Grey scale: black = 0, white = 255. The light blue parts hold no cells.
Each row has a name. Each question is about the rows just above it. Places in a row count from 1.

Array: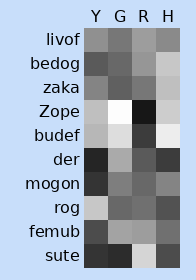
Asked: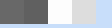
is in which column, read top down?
G
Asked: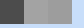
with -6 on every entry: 70  157  151
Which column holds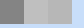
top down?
Y
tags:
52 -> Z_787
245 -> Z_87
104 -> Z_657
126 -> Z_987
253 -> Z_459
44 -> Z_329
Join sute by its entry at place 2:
Z_329

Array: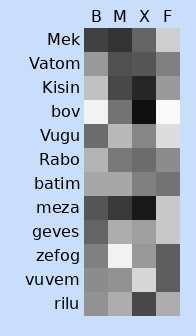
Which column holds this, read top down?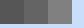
B
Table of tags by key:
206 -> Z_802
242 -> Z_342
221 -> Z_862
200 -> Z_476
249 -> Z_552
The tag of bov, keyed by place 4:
Z_552
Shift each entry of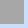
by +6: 173
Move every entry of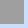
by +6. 165

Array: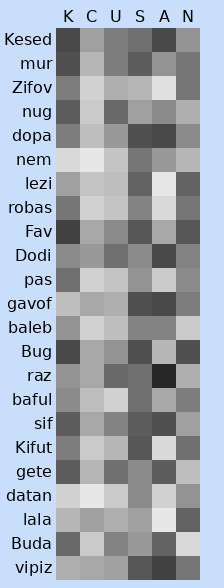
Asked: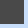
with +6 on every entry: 79
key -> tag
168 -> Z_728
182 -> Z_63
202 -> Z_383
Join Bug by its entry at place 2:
Z_728
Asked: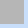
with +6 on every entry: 188
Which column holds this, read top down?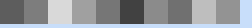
K
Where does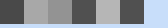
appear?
Bug
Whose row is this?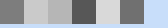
Kifut

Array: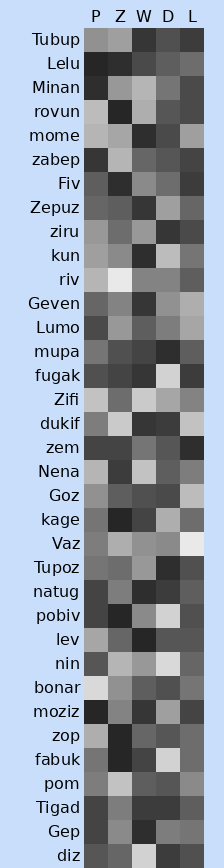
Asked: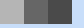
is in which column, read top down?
P
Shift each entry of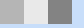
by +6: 187  239  137
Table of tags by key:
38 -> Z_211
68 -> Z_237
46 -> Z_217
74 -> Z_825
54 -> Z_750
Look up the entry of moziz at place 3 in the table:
Z_750

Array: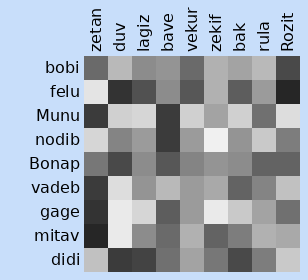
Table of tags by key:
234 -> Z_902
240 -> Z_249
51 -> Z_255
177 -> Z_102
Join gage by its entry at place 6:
Z_902
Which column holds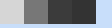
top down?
zetan
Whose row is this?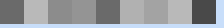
bobi

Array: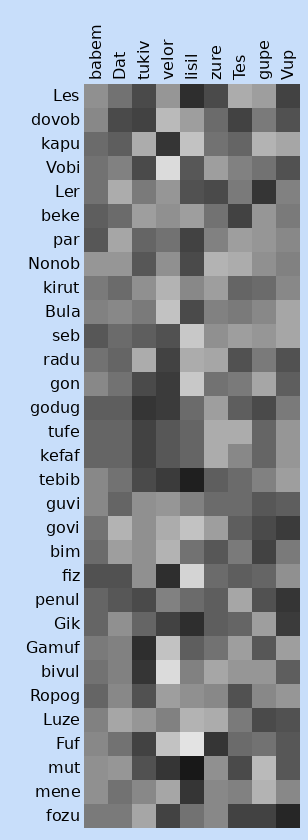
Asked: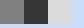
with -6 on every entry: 123  47  213
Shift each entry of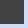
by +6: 72
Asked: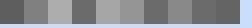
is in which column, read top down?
Dat
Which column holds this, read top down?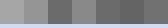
Dat
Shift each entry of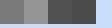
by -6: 116  144  75  68
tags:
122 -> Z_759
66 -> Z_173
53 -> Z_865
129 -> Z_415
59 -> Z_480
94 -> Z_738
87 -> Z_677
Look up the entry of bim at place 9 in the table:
Z_759

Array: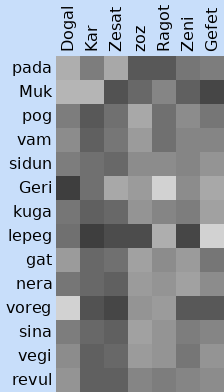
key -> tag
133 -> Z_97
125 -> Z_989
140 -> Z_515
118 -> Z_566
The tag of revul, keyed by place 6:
Z_97
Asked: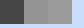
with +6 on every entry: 76  154  161

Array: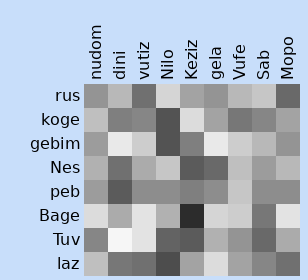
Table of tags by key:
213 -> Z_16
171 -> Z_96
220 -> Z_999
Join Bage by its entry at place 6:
Z_16
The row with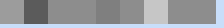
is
peb
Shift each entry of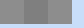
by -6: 135  121  135
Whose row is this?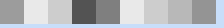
gebim
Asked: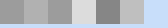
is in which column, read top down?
nudom
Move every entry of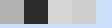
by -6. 171  38  207  199

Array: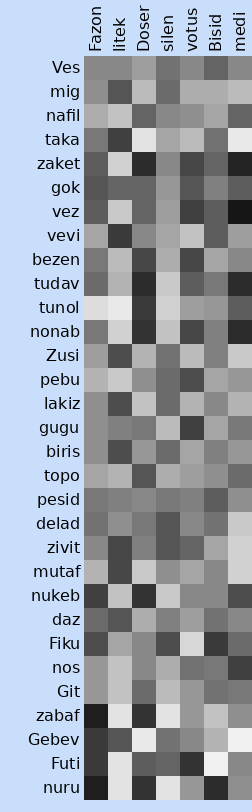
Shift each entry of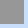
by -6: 145
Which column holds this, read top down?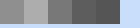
Fazon
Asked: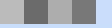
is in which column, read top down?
silen
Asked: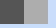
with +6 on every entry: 91  179
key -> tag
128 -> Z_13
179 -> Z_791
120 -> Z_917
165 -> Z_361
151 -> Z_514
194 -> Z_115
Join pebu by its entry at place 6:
Z_361

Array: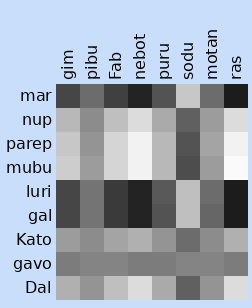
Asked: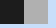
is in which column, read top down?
ras
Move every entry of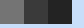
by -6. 110  52  29
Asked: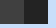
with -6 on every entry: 58  29
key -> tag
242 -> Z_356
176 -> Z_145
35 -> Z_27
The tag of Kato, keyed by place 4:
Z_145
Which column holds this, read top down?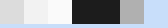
ras
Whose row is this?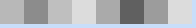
nup

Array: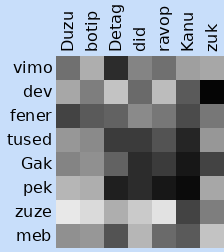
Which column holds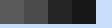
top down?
Kanu
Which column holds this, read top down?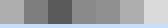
botip
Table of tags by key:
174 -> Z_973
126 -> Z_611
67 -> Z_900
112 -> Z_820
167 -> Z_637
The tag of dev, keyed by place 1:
Z_637
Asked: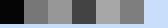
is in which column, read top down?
zuk
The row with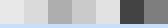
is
zuze
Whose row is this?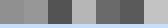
meb

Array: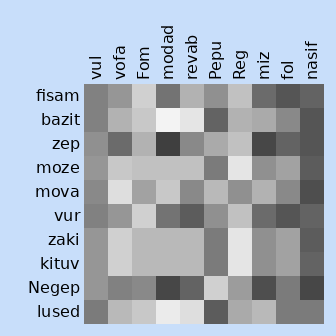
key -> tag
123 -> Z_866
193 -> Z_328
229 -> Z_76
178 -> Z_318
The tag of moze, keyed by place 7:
Z_76
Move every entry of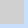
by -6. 202
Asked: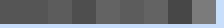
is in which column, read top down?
nasif
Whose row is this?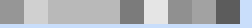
zaki
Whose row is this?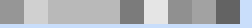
kituv
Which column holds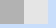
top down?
revab

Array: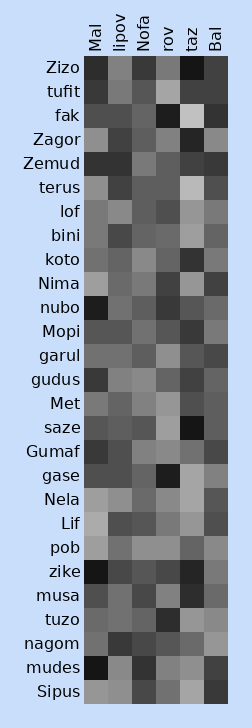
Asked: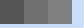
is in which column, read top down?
lipov
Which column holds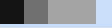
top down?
taz
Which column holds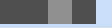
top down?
lipov
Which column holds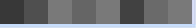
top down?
Bal
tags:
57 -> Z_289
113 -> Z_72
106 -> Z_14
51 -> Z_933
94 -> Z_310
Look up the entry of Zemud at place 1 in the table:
Z_933
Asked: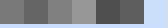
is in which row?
Met

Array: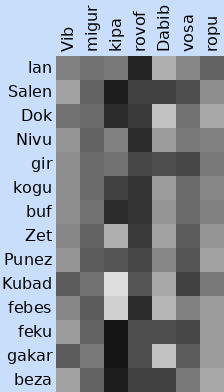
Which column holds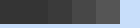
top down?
rovof
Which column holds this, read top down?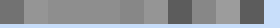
Vib
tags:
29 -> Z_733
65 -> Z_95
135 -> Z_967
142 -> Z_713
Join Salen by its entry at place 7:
Z_713
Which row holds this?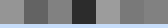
Nivu
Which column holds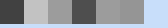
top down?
Dabib
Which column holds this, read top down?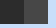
rovof
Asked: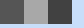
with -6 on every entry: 79  162  59

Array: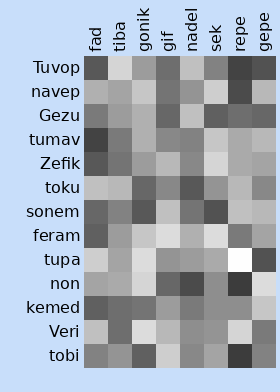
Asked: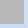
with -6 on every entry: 178
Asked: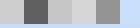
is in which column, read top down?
sek
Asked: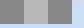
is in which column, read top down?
gif
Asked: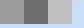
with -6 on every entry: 150  104  186
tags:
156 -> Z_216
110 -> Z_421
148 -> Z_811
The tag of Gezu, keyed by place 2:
Z_216

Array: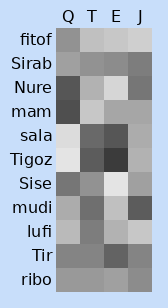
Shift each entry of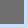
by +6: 117
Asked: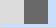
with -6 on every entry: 214  99
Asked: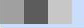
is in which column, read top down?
J
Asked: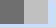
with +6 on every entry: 117  198
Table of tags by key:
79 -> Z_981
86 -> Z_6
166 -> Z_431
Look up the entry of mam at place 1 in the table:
Z_981
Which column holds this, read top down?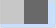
T
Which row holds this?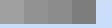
Sirab

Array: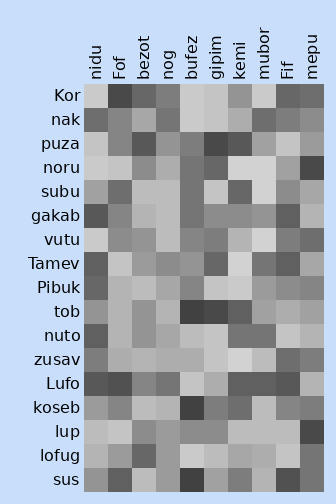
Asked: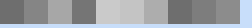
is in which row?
nak
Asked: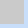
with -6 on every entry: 196
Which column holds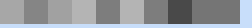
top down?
mepu
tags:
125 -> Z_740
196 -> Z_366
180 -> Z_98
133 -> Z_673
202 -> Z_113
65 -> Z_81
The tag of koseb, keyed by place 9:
Z_673
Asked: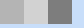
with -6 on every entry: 174  204  119
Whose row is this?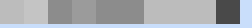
lup
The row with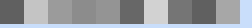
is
Tamev

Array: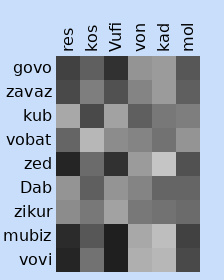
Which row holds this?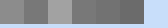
zikur
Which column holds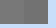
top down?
kad
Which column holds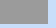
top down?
kad
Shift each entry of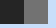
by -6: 31  108
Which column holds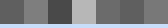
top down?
kos

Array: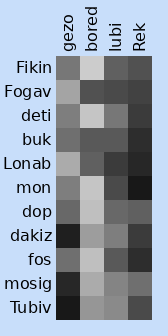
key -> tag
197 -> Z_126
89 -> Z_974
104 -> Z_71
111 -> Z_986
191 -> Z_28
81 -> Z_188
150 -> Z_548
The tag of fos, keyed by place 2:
Z_28
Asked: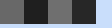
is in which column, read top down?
gezo
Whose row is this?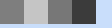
deti
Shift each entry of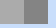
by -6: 165  126

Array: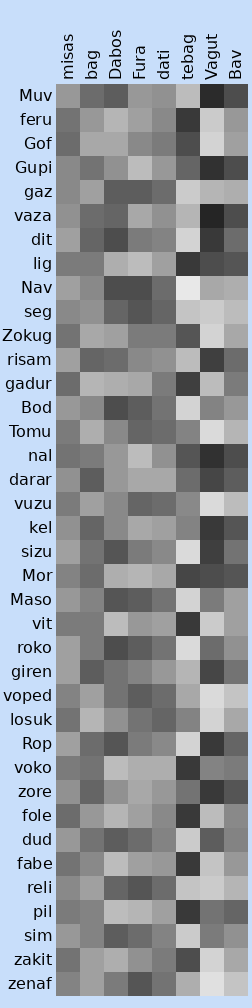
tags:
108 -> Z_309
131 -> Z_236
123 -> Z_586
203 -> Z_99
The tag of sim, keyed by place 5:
Z_236
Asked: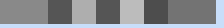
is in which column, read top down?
Dabos
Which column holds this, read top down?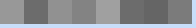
dati
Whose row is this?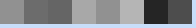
vaza
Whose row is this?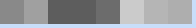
gaz

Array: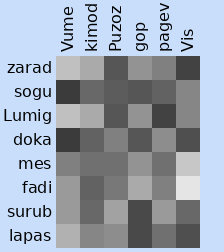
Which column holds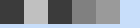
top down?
Vume
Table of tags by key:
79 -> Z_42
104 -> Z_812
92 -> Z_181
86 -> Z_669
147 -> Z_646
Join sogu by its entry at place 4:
Z_669
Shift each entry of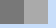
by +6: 126  176
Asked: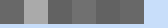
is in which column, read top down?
kimod
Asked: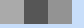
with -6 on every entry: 164  80  141

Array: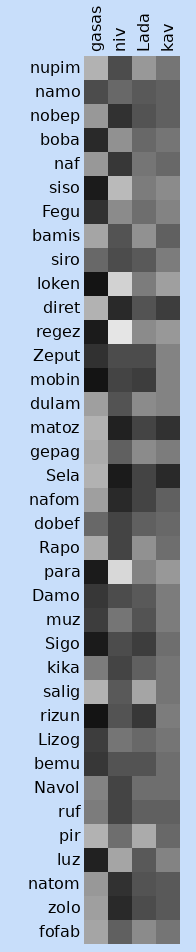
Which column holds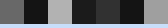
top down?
gasas
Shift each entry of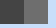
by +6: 74  116
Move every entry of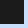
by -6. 21

